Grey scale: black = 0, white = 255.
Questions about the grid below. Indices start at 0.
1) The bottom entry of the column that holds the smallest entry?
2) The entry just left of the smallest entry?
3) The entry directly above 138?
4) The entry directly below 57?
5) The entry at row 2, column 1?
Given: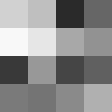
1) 138
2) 191
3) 69
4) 122
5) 152

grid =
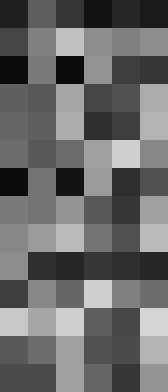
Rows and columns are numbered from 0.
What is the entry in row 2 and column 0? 11
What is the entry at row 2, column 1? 122
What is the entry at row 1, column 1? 128
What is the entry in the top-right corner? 26
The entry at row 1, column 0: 69
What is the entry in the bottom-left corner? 75
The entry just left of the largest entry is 69
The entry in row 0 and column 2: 54
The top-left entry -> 32
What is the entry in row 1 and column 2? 193
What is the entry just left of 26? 39
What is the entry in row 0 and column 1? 95
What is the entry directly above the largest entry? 108
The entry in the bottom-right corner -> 148
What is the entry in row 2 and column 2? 11

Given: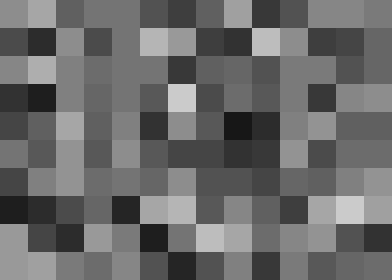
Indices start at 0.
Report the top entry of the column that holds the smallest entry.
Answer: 160
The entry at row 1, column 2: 141
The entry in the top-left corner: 141
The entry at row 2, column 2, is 128
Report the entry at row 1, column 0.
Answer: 75
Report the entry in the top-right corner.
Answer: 122
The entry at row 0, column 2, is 96
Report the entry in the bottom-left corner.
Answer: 153
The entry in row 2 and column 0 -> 134
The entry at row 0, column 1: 166
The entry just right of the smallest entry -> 44
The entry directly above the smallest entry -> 108
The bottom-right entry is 108
